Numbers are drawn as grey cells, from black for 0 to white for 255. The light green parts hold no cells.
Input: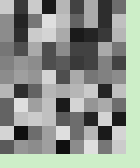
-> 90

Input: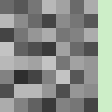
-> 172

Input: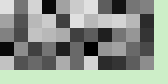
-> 194

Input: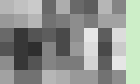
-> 162

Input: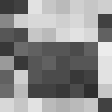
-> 216

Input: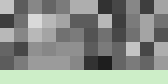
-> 92

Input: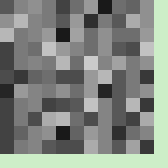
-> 66

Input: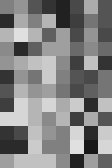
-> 159

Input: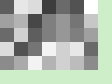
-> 139
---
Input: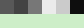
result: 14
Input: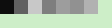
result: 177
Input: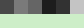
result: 196
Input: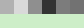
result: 114
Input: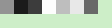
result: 104
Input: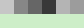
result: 156
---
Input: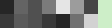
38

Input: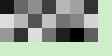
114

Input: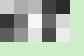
246

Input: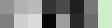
158

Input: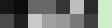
151

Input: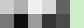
156

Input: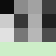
55

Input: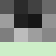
32

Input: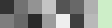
238
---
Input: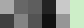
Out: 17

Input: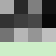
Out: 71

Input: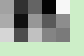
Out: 89

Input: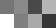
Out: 169

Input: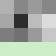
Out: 188

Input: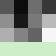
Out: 121

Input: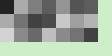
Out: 159

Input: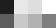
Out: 178

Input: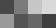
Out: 103
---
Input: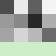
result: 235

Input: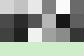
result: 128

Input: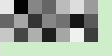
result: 187

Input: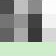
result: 191

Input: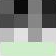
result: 10

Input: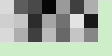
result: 154

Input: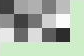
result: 176

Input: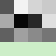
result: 243

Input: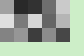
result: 50
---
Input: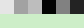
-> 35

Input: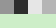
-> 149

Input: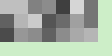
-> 75

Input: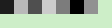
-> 29

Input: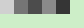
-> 76

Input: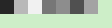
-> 80

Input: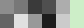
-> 58
